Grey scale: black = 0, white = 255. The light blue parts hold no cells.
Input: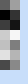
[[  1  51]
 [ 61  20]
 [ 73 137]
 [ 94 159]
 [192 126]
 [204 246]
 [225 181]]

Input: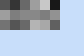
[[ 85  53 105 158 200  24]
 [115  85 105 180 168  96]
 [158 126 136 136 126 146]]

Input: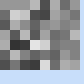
[[ 79 118  70  60 218 109 173 163]
 [ 89 173 140  99 140 151 130 140]
 [ 99 184 130  99 118  99 151 130]
 [109 208 196  79  70 163 140 118]
 [151 151 151 184  79 173 109 151]
 [163  89 184  89 163 109 118 184]
 [173  51  60 228 208 118 130 130]]

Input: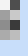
[[141  58]
 [159 201]
 [171 189]
 [243  78]]

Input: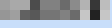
[[150 159  97  88 117 117 129 107 198  34 198]
 [159 169 169  76 129 129 107 139 179  55 189]]

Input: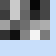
[[ 48  15 132 243 122]
 [ 59 202 101  37  69]
 [ 80 202 110   6  69]
 [161  89 110 161 173]]

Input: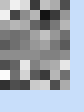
[[ 49  78  68 202 211  78 172]
 [ 78 100 230 129 162 172 230]
 [ 90 111 129 151 162 120  90]
 [120 111 120 162 193 151 111]
 [141 141 141 141 129 129 141]
 [162 182 172 100  68 120 182]
 [193 240 220  58 193 172  78]
 [240  68 141 182  19  58 151]
 [251 111 211  90  58 182 111]]
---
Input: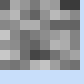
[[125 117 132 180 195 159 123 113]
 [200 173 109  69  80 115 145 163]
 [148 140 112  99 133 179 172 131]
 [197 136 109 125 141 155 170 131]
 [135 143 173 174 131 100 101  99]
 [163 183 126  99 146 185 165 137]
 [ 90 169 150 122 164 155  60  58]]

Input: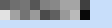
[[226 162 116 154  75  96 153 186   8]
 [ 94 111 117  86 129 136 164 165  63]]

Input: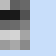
[[155 168 138]
 [207 212 165]
 [103 107 127]
 [ 22  26  81]
 [187  95 104]]

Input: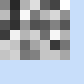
[[196 209 120 129 197 199 167]
 [211 196 104 165 198  56 117]
 [ 59 241 181 209 110 246 180]
 [ 82  49 149  81  89 130  86]
 [188  56 248 122 184 215 144]
 [133  40 178 222  95  68 255]]

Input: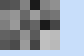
[[ 86  75 155  68 191 185]
 [ 98  92 145  90 193 187]
 [126 153  77 100  26  69]
 [139 149 105 157 107 117]
 [ 80  85 130  26 132 144]]

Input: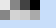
[[134 211 204 170]
 [232 134  66   0]]

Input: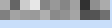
[[128 163 156 154 175 138 146 165  80  84 112]
 [173 101 204 231 133 152 134 161  49 143 171]]
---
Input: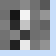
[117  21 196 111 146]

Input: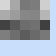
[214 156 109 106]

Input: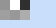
[148 152]

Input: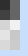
[ 46 101]

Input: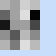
[180 162 159 138]

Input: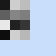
[ 24 133  54]

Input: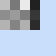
[192 155 176]
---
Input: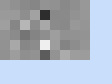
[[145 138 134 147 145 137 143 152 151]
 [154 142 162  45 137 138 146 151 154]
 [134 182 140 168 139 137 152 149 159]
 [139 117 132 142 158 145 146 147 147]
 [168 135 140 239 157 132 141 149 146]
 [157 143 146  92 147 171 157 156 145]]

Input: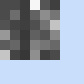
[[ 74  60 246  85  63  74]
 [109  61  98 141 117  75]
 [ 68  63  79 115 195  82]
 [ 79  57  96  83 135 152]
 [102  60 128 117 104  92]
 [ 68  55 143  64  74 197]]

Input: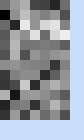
[[153 175  69  65  37 110 113]
 [144 191 148 128 149  79   0]
 [ 37 233 147 214 226 130 106]
 [173 144 224 108 214 238  88]
 [183 117 118 124 118  94  96]
 [177  80 148 132 147 156  82]
 [147 133 129 126  54 129 141]
 [129 141 140  44  95 147  57]
 [ 73 201  42 148 176 151  54]
 [ 22 150 154 142 122  90 177]
 [118 127  50 128 180 135  34]
 [154  66 161 107 141  80  51]]

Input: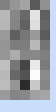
[[150 163  89 144 130]
 [135 104 227  96 184]
 [132  97 222 101 182]
 [ 96 120 153  92 154]
 [125 125 184 116 149]
 [172 134 137 127 150]
 [119  70 233 123 191]
 [104  83 252 139 185]
 [151  43 200 134 188]
 [133 136 161 165 154]]

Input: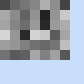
[[103 118 134 175 141  67  72]
 [139  98 147  34 148 200 169]
 [133 109 154  40 155 172 163]
 [150  42 211 199  92 165 214]
 [150 128 113 105 117 190 158]
 [ 90  96 166 129 161  87 114]]

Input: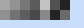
[[147 119  91 196  81  35 166]
 [114  93  73 137  36 106 144]]

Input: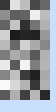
[[225 189  72 103  54]
 [ 94  99 238 188 143]
 [196  48 117 177  99]
 [ 27  36  34 152 209]
 [104 210 170 135 186]
 [172 151  88 177 124]
 [ 90 242 125 181 233]
 [192  59  33 170 133]
 [215 179  54 176 249]
 [176  64 183  40  89]]

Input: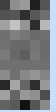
[[143 154  31  84  64]
 [ 86  47  89 110  82]
 [195 149  45 184 161]
 [128 118 106 112 112]
 [105 104 117 107 113]
 [104  94 120 108 122]
 [112 112 112 112 112]
 [112 136 148 132 139]
 [166 101  45 153  39]
 [101 152 143  76 161]
 [ 89  17  85 137  98]]
